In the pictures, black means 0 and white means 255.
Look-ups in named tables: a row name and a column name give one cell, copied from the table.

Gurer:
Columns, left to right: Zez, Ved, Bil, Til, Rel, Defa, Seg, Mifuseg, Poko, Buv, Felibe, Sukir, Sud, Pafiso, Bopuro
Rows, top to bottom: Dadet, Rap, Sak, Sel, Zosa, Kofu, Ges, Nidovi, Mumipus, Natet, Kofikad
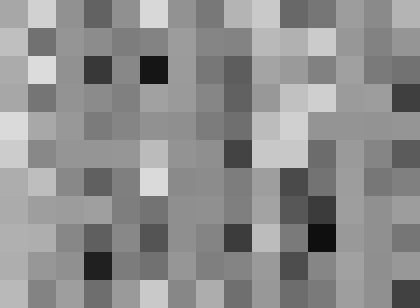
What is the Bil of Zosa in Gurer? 152
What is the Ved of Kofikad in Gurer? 131
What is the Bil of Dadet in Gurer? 145
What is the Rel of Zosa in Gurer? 133
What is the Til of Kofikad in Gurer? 110
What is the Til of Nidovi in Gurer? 159

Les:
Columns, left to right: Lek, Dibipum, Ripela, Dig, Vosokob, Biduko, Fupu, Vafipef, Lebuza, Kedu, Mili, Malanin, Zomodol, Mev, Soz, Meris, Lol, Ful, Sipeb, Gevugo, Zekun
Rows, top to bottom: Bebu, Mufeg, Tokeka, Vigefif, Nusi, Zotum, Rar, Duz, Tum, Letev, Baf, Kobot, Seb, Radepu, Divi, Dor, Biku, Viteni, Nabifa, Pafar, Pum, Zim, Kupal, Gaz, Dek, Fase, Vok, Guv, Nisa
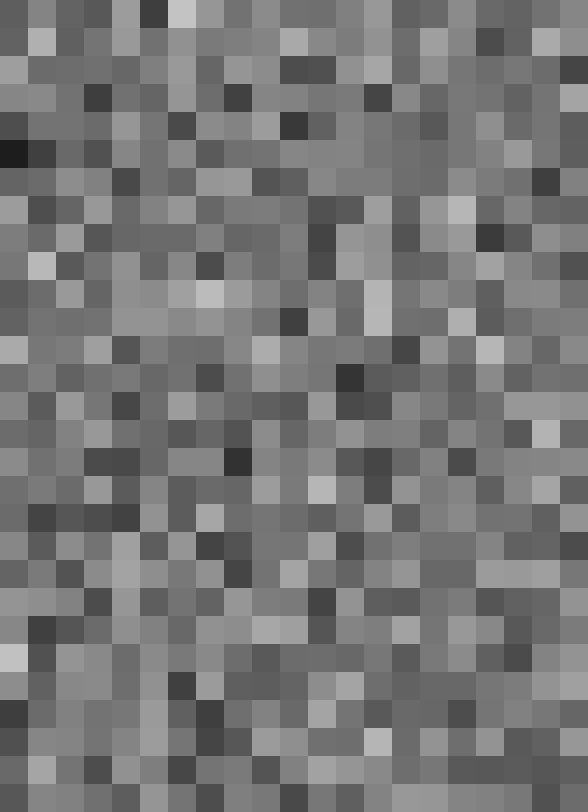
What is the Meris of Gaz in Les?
121
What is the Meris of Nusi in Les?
88
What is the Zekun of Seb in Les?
137
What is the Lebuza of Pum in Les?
69
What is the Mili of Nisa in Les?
73
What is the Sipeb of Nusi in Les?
106
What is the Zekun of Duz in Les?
99
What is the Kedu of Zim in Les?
125
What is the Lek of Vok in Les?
80
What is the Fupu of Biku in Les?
134
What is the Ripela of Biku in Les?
124
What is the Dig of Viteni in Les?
152
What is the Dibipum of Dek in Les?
97
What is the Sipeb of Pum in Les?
153
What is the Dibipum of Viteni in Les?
122
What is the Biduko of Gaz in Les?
138
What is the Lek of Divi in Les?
134
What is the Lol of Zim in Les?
123
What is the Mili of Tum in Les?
125
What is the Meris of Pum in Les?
104

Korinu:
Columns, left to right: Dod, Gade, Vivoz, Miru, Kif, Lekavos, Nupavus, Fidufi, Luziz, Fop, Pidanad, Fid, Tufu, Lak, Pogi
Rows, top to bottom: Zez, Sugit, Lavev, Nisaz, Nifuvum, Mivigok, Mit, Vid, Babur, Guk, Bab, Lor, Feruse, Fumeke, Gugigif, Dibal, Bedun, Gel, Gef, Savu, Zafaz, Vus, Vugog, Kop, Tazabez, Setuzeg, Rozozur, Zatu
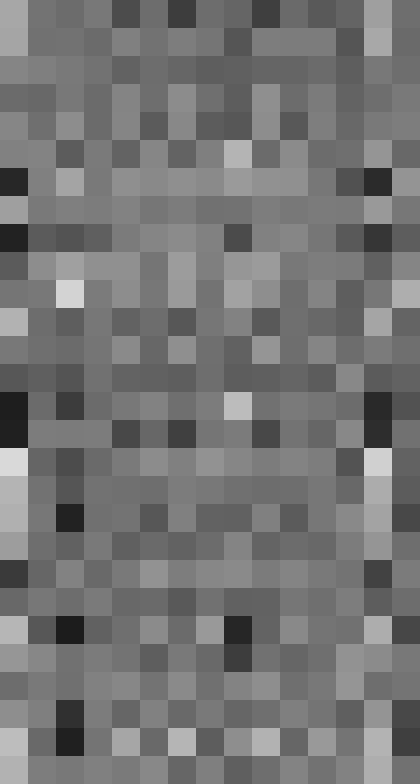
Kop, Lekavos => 94
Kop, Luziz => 61
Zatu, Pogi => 113
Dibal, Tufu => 136
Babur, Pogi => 93
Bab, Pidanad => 110
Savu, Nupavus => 98
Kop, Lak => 139
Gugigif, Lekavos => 130
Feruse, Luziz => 97
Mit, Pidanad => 144
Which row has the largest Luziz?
Gugigif

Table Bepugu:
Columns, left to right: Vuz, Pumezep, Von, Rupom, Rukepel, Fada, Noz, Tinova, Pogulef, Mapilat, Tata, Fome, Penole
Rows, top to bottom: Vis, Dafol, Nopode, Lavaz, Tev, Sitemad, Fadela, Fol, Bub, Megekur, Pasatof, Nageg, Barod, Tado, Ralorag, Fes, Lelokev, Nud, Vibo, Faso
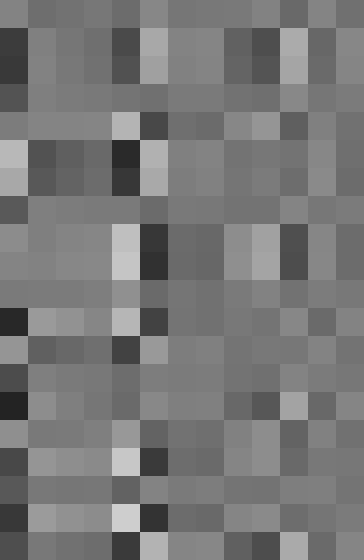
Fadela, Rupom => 108
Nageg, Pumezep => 154
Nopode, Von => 120
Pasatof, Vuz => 122
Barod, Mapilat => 120
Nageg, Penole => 131
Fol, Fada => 107
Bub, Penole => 108
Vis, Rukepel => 108
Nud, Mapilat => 115
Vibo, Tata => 109
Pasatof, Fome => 124
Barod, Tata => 119
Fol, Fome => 119

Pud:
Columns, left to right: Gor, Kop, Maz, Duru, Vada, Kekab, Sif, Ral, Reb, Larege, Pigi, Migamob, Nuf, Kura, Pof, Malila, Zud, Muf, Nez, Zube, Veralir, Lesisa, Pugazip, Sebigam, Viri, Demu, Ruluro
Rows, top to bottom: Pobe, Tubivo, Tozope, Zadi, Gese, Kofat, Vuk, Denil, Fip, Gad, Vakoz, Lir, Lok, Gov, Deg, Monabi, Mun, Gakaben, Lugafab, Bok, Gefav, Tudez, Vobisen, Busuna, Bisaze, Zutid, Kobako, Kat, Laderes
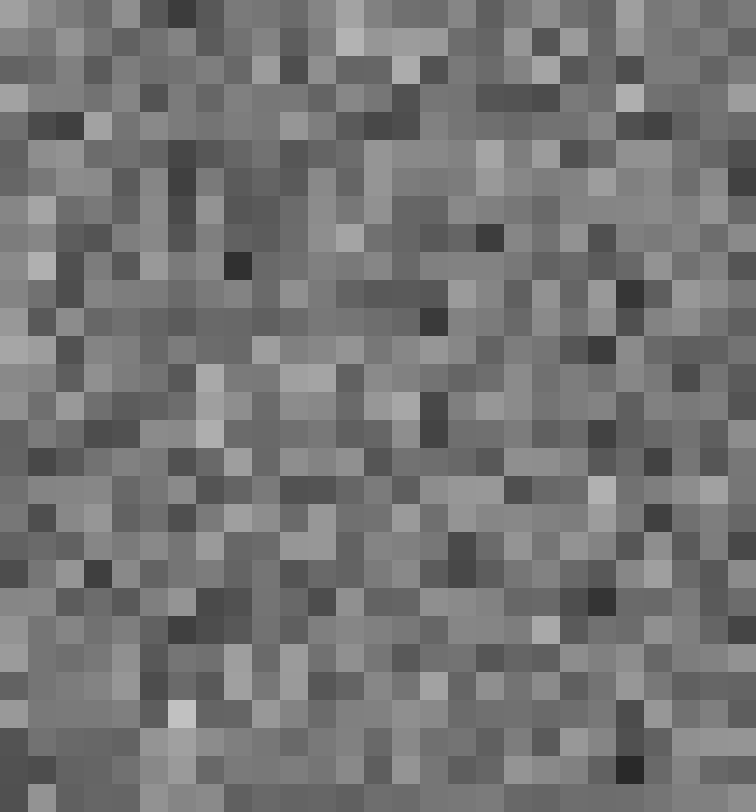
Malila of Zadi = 118
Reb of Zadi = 128
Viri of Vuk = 110
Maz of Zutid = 122
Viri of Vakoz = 152
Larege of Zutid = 152
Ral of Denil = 147
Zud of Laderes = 120
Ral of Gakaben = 84
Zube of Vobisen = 169
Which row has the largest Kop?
Gad

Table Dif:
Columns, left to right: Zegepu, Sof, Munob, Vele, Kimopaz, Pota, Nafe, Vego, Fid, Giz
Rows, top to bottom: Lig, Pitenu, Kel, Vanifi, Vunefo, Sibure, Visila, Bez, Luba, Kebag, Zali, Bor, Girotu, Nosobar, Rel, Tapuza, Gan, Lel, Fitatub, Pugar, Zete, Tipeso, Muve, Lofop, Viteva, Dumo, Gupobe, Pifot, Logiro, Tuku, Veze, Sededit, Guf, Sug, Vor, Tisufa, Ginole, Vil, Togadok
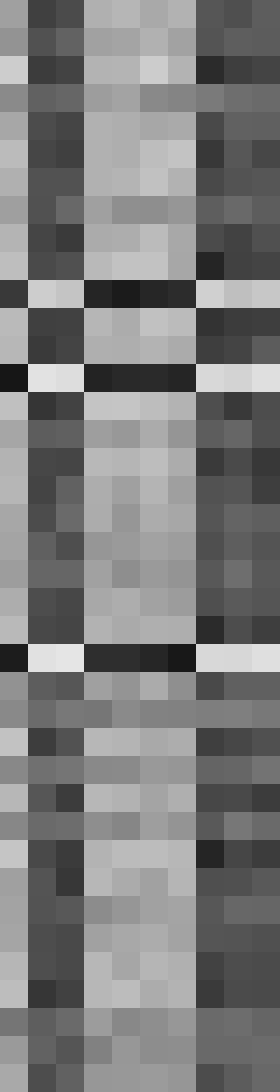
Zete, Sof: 102
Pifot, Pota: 153
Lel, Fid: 85
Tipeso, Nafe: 156
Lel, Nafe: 159
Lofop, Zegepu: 28
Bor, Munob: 65
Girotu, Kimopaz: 174
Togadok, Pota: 155
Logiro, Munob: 60
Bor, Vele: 182
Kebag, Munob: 80

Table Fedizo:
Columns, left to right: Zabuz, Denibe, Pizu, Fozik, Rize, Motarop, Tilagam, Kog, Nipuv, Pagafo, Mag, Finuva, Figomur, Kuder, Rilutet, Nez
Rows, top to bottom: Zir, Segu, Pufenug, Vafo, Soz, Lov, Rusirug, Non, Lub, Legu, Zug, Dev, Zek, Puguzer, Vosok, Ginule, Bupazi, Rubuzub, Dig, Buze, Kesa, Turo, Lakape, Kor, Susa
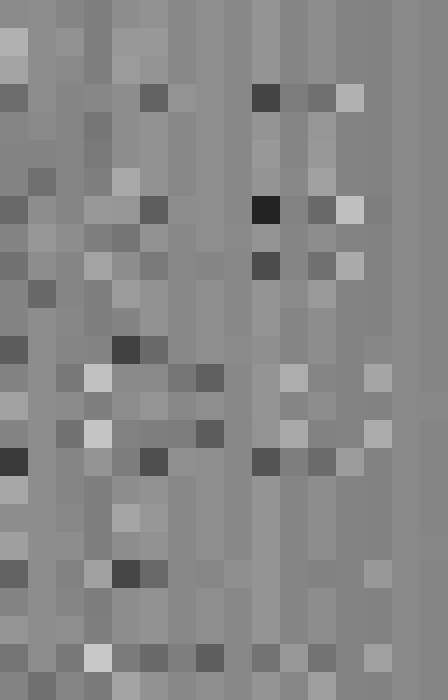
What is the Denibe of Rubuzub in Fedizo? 141
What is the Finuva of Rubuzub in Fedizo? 141
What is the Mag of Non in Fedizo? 131
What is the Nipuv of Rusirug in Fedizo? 136
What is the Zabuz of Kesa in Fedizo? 99
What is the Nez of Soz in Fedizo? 133
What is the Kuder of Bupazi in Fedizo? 130
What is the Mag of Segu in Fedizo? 133
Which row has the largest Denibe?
Lub

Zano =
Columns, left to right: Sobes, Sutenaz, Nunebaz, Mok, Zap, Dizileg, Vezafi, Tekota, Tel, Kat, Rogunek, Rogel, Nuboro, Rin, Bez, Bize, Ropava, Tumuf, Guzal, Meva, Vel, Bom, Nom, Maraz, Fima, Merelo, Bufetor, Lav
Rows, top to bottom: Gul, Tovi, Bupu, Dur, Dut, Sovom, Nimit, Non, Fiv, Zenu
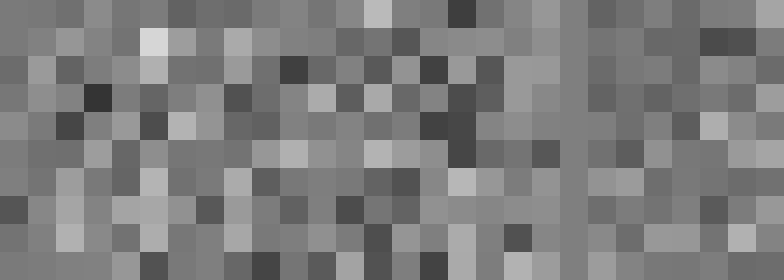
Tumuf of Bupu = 86
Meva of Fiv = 134
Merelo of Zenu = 125
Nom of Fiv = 109
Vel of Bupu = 127
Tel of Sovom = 115
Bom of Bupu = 107
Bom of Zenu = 156
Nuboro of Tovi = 103
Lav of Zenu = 109
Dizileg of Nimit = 180
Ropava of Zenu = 170
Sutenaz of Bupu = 154
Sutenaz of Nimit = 116
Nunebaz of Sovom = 111
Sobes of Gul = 122
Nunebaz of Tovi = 150
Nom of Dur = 112
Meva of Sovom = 87
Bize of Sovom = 142
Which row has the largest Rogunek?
Sovom

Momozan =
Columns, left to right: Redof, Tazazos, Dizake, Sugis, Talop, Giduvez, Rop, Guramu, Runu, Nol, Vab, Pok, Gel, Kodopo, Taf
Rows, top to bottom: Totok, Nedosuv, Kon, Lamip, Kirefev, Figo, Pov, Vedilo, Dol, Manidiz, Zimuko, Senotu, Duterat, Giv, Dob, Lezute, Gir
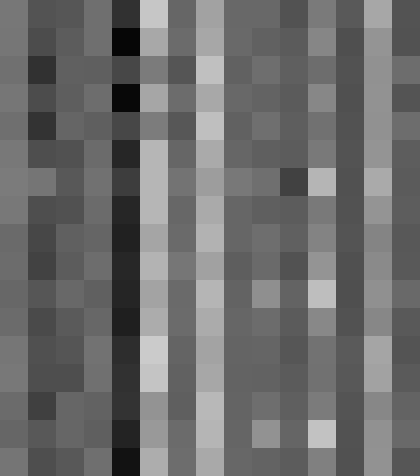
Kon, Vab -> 95
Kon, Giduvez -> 123
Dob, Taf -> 99
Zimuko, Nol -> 143
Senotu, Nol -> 108
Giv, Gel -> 88
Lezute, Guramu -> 181
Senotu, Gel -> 82
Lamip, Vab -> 91
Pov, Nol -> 111
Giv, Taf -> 90
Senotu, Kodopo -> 135
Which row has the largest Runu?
Pov

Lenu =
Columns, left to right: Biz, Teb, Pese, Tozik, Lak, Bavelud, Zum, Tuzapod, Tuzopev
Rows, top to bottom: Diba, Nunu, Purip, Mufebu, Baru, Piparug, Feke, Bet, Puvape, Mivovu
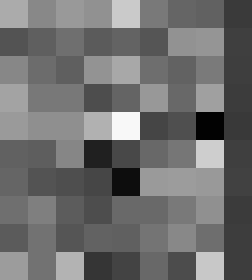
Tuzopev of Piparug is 63
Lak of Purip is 168
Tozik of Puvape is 98
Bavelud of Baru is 69
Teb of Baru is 143
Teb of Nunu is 95
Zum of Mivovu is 76
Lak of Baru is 248
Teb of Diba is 136
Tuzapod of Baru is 2
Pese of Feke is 78
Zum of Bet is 121
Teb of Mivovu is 114
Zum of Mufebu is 104
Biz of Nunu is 83
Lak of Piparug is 72
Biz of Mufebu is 163
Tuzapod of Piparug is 206

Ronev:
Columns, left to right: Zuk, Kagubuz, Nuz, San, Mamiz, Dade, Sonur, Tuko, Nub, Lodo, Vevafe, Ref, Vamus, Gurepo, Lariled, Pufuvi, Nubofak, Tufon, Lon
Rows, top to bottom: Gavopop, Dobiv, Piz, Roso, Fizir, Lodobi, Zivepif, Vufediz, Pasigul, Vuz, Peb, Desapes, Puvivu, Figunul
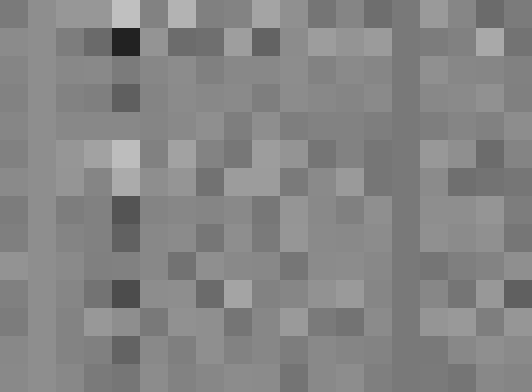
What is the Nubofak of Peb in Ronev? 117
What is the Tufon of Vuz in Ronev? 131
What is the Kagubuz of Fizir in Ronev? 142
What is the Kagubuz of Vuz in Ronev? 142
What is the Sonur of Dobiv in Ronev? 108
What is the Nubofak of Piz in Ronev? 135
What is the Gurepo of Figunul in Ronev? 127
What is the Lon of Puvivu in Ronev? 138
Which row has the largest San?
Lodobi

